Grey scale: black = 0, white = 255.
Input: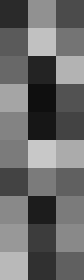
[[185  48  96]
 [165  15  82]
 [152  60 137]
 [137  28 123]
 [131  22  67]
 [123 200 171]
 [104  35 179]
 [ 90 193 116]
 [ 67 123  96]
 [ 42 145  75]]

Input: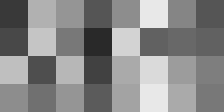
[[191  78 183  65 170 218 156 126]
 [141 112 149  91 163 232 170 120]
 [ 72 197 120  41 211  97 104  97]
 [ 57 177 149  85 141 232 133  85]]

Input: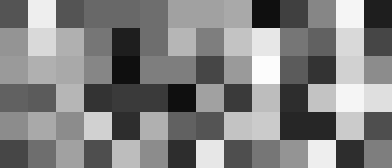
[[154 176 169 134  15 126 126  70 154 252  91  51 209 140]
 [148 217 176 118  30 110 182 126 195 231 118  97 217  70]
 [140 169 140 209  45 176  97  84 195 203  38  38 203  78]
 [ 97  91 182  51  58  58  15 161  58 189  45 195 245 223]
 [ 84 238  84 104 104 110 161 161 169  15  64 134 245  30]
 [ 70 110 161  78 189 140  45 231  78 118 148 238  45 126]]

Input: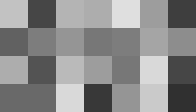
[[194  70 180 173 223 157  62]
 [173  83 186 157 119 217  70]
 [105 105 217  56 149 202  48]
 [ 97 125 149 119 125 165 141]]

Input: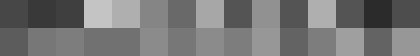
[[ 92 119 125 113 113 139 119 139 125 151  99 125 159  99 151]
 [ 71  57  63 196 175 133 105 167  84 145  84 175  84  43  77]]

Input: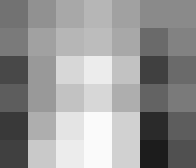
[[122 161 182 188 168 106 130]
 [114 145 168 182 161 138 138]
 [ 93 153 194 215 174  99 122]
 [ 72 153 215 236 194  64 106]
 [ 64 201 236 250 209  28  80]
 [ 57 174 228 250 209  42  93]]
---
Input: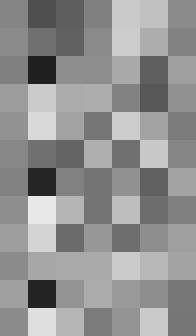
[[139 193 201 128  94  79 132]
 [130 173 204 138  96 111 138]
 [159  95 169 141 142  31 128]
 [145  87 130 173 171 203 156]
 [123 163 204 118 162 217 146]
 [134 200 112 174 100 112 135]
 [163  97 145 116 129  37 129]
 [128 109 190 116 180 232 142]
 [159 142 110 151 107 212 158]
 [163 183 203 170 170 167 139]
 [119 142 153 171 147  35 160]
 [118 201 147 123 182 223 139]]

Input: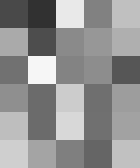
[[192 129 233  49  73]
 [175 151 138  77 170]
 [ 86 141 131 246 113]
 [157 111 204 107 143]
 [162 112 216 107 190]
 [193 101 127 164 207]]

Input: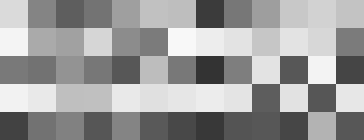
[[195 210 200 158 119  59 190 193 159 115  94 132 218]
 [123 215 227 198 227 237 248 123 140 214 161 170 244]
 [ 69 243  87 227 126  51 120 189  87 119 147 114 121]
 [231  86 226  93 228 236 230 224 233 192 191 233 242]
 [ 87 179  70  87  84  56  72  89 132  86 129 114  66]]

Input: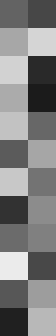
[[ 71  99]
 [213 167]
 [ 41 210]
 [ 27 171]
 [103 194]
 [166  91]
 [115 200]
 [140  50]
 [128 107]
 [ 72 235]
 [157  87]
 [184  32]]

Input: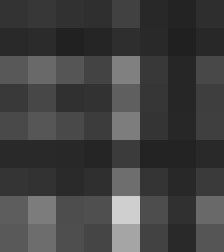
[[ 46  35  40  65  47  49  55  51]
 [ 40  32  41  46  37  33  43  41]
 [ 72  38  56 128  67  85 105  88]
 [ 62  38  54  95  50  48  71  57]
 [ 63  39  52 125  60  73  86  73]
 [ 41  35  35  59  37  40  41  41]
 [ 58  40  52 110  47  42  50  52]
 [105  48  77 207  79  77 124  93]
 [ 85  41  66 165  69  78 109  89]]

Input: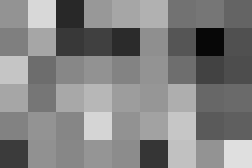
[[100 118 114 177 166 152  40 216 147]
 [ 80   7  85 143  43  64  56 166 127]
 [ 77  66 110 147 131 146 135 109 197]
 [106 103 174 150 157 183 168 118 166]
 [ 95  90 198 162 146 213 134 147 130]
 [223 147 193  53 140 149 135 145  59]]
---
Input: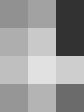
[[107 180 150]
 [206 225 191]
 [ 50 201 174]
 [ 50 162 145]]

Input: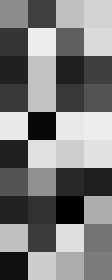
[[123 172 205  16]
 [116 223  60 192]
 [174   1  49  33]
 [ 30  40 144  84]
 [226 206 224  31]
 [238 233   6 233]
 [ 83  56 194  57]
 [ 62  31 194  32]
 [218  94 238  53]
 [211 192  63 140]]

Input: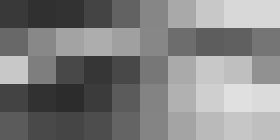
[[191 198 186 164 132 100  77  69  73  91]
 [219 224 207 177 131  91  59  44  49  67]
 [145 191 200 170 119  72  54  72 126 200]
 [117  96  93 109 135 160 173 163 136 104]
 [216 216 200 169 134  98  68  50  48  57]]

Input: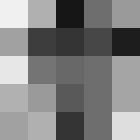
[[222 110  52 176 161]
 [165 110  89 154 177]
 [165 110 104 116 231]
 [ 29  71  52  61 161]
 [154 110  22 176 240]]

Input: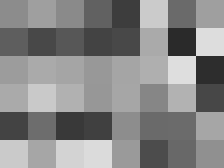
[[144 104  76 154 219 211 166 202]
 [166 107 106 141  64  57 109  67]
 [ 71 178 134 166 151 177 201 170]
 [ 45 222 175 165 152 165 170 156]
 [221  42 170  72  67  87  72  94]
 [159 106 203  61  97 138 159 140]]

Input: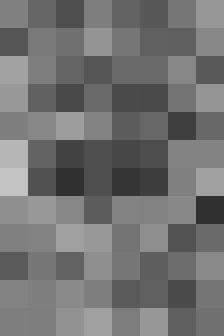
[[112  95 151 123 159 146 125 126]
 [116  75  96  90 126 138 127 131]
 [137 108  94 119 143  98 119  90]
 [106  82 142 115 152 159 131 128]
 [ 49 136 129 131  93 134 152 142]
 [160 128  62  53  78  48  81 194]
 [131 131  77  71  79  67  99 182]
 [104  63 103  93 130 157 135 127]
 [149 115  74  75 105  73  97 153]
 [ 89 134 105 105  86 101 125 162]
 [135  95  96 118 148 112 122  85]
 [150 119  88  98 126  78 102 128]]
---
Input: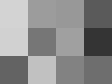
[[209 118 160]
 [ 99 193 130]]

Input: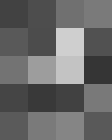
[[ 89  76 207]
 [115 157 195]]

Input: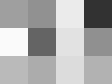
[[250 100 226]
 [186 172 220]]

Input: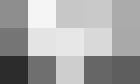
[[117 228 231]
 [ 44 111 206]]

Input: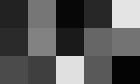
[[ 42 130  26]
 [ 75  63 224]]

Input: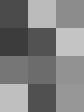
[[ 60  82 196]
 [118 108 146]]

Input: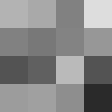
[[129 120 131]
 [ 83  96 186]]

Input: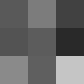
[[ 83  92  41]
 [138  95 197]]
